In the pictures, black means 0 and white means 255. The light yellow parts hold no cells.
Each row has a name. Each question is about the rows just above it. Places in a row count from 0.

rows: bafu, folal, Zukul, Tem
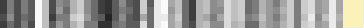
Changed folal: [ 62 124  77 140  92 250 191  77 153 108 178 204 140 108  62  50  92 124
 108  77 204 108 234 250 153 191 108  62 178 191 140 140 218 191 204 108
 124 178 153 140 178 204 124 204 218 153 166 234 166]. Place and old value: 3, [124]
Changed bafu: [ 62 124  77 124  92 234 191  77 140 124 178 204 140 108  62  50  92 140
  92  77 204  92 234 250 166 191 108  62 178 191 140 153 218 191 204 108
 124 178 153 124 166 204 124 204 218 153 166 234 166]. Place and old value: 5, [250]

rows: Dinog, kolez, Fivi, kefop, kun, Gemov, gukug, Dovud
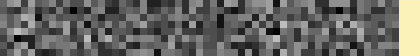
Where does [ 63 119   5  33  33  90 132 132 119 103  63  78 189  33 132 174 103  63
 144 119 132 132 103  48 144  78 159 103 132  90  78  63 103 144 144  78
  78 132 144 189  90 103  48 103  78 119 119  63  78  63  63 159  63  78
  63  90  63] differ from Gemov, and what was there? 26, [144]
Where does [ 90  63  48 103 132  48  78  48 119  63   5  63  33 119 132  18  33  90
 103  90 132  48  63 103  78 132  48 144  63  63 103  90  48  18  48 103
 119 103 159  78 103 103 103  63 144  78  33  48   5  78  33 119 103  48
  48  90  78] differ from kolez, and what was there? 15, [33]

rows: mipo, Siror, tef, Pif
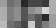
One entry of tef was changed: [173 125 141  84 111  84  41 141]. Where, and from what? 7, [157]
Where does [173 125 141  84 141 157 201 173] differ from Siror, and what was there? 6, [213]

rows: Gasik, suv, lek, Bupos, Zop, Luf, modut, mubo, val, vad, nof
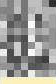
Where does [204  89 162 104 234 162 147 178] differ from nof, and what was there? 0, [220]
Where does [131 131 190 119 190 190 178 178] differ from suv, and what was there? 4, [178]
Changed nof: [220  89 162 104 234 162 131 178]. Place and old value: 6, [147]
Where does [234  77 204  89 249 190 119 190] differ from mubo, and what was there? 5, [204]
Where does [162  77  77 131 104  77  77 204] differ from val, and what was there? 6, [62]
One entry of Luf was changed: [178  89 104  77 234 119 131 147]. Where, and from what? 1, [77]

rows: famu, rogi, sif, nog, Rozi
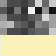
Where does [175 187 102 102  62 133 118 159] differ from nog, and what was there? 3, [87]
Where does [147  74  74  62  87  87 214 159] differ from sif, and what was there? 5, [102]

